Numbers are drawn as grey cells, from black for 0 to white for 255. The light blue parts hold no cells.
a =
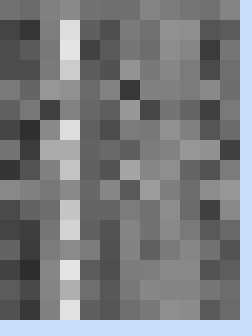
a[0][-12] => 113
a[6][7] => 120
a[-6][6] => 123
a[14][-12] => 91
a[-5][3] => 210
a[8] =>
[52, 83, 128, 195, 96, 83, 165, 135, 142, 101, 83, 124]
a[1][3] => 221
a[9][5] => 134
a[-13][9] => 123
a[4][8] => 128
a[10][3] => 197
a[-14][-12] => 77
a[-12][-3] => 123
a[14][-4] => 133
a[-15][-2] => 85
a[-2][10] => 118
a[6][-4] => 145
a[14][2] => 132
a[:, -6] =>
[111, 122, 118, 147, 55, 152, 123, 94, 165, 90, 123, 132, 131, 124, 120, 111]
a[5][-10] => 64
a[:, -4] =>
[124, 144, 141, 135, 128, 116, 145, 130, 142, 126, 140, 136, 122, 137, 133, 142]
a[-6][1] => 99
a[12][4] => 124
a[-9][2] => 171
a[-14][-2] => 59
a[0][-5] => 132
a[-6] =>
[74, 99, 109, 197, 101, 100, 123, 113, 140, 106, 64, 136]
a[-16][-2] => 113
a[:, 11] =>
[132, 91, 117, 110, 109, 121, 107, 65, 124, 151, 136, 105, 83, 93, 108, 106]
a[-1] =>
[81, 56, 128, 225, 95, 86, 111, 120, 142, 139, 89, 106]
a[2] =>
[77, 90, 120, 228, 66, 90, 118, 109, 141, 134, 59, 117]
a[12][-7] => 81

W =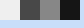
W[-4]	239
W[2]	135
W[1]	72
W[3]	21

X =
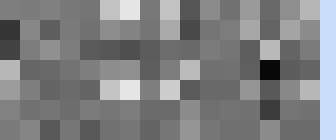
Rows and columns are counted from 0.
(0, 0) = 126
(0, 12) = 154
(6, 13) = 140
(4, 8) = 205
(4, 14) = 136
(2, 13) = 185
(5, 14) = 117
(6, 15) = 107
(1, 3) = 122
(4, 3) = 107
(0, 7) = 120
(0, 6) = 229
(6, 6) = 119
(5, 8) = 107
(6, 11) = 111
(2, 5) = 87
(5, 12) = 114
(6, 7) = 101
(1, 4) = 113
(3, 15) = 100
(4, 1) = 127
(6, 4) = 89
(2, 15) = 123
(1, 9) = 73
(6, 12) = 112
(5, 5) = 118
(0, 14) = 142
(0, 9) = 85
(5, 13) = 60
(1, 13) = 100
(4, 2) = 101
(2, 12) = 94
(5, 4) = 123

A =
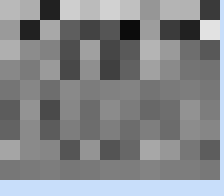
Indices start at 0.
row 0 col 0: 185
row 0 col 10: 58
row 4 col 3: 137
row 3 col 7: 161
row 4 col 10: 119
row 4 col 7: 116
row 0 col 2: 33
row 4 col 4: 124
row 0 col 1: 174
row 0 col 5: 209
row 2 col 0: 175
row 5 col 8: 110
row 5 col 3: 135
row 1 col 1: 33
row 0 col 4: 187
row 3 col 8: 138
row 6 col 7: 126
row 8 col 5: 126
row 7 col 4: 148
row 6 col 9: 140
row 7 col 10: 93
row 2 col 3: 78
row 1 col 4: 67
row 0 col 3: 206
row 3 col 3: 72
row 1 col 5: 85
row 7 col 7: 167
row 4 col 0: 117

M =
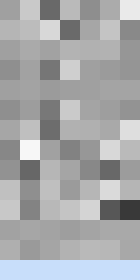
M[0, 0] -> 160
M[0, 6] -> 234
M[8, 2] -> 182
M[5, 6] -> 147
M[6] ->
[166, 191, 109, 177, 176, 169, 222]
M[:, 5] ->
[171, 196, 178, 155, 164, 158, 169, 216, 104, 218, 87, 169, 183]
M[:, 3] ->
[186, 106, 179, 207, 159, 202, 177, 130, 165, 155, 196, 158, 178]
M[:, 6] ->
[234, 137, 150, 149, 164, 147, 222, 186, 156, 181, 57, 169, 168]
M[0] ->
[160, 201, 105, 186, 142, 171, 234]
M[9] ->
[192, 143, 191, 155, 182, 218, 181]
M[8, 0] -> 146
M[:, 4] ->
[142, 166, 177, 160, 160, 164, 176, 151, 136, 182, 212, 164, 185]
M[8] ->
[146, 103, 182, 165, 136, 104, 156]
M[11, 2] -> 163
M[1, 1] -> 188
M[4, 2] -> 155
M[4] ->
[160, 163, 155, 159, 160, 164, 164]

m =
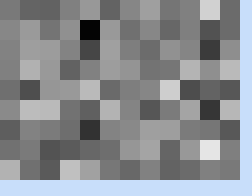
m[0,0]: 121
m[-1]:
[178, 112, 90, 192, 161, 119, 104, 129, 99, 107, 128, 121]
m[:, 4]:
[152, 4, 70, 129, 186, 96, 50, 103, 161]
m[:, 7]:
[159, 135, 108, 115, 134, 86, 159, 164, 129]
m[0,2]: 98
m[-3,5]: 131
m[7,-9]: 91
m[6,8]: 158
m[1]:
[135, 154, 116, 144, 4, 153, 112, 135, 103, 127, 82, 107]
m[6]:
[94, 130, 123, 110, 50, 131, 137, 159, 158, 123, 118, 88]
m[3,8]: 118
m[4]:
[111, 78, 150, 153, 186, 106, 126, 134, 206, 77, 99, 87]
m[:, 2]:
[98, 116, 156, 153, 150, 186, 123, 83, 90]
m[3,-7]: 157
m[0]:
[121, 100, 98, 128, 152, 99, 134, 159, 117, 128, 209, 107]
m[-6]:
[128, 177, 153, 98, 129, 157, 148, 115, 118, 180, 143, 186]
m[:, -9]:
[128, 144, 131, 98, 153, 114, 110, 91, 192]
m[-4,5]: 179
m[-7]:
[130, 158, 156, 131, 70, 160, 126, 108, 145, 133, 59, 142]
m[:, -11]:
[100, 154, 158, 177, 78, 188, 130, 122, 112]
